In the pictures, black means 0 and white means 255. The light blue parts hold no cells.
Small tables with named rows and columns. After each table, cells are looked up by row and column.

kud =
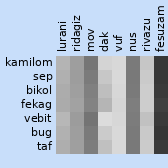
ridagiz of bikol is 159
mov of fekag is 131
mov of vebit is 116
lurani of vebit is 183
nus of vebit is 124
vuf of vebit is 215
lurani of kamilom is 180
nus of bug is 122
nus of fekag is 126
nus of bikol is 122
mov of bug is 122
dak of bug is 203
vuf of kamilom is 216
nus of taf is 121
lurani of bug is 177
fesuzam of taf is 58
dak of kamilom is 212
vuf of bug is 217

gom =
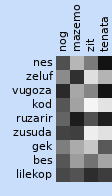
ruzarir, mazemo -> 28
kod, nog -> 86
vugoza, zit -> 133
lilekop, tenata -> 61
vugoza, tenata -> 20
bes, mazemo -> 157
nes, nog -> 80
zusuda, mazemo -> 63
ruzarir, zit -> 82
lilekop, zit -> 45

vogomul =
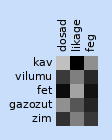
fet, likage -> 163
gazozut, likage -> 86
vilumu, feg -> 40
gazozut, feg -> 37
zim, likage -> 127
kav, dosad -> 192
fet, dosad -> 12
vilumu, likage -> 127
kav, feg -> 143
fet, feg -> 18
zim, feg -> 56
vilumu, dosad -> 58
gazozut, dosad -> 144
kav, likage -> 1
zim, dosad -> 49
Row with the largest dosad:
kav

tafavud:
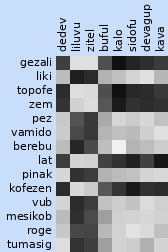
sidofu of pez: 204
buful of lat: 65
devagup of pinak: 212
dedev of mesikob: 187
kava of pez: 193
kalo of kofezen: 53
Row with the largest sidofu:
roge

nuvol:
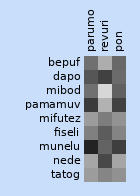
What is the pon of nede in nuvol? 165
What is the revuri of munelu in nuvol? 99
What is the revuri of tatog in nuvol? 133
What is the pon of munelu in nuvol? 62
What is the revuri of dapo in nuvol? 65
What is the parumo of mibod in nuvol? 112
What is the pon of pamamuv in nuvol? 65
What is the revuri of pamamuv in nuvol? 178
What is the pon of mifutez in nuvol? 146
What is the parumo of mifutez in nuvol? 156
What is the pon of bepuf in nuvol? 104
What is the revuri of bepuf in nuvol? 173
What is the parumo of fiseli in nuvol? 128
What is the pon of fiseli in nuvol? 132
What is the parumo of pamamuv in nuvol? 59
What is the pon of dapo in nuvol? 107
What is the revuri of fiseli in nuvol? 92
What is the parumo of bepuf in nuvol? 112
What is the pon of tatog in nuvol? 145

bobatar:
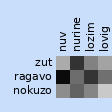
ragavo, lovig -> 112
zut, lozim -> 130
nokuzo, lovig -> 201
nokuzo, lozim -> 133
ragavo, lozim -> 52
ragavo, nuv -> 11
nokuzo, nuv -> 141
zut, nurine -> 51
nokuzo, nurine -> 98
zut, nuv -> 171
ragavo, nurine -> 109
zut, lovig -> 163
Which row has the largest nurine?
ragavo

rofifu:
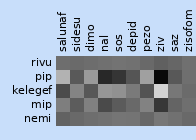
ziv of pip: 10
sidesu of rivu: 106
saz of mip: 100
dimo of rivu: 109
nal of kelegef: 150
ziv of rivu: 96
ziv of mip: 55
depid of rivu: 113
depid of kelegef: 122
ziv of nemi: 119
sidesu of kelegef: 132
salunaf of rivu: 110
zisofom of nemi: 105

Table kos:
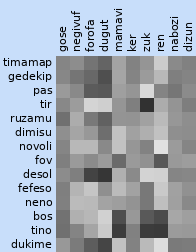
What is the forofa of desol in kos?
67
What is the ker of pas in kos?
149
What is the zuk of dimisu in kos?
175
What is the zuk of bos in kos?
89
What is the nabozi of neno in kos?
160
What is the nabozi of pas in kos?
118
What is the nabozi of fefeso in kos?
161
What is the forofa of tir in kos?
212
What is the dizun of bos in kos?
159
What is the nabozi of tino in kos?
155
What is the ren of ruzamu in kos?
186
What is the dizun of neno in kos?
137
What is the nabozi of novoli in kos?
155
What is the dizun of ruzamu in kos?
142
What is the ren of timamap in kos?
204
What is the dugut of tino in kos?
202
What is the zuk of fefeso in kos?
120
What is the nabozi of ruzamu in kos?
151
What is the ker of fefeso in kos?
162
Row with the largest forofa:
tir

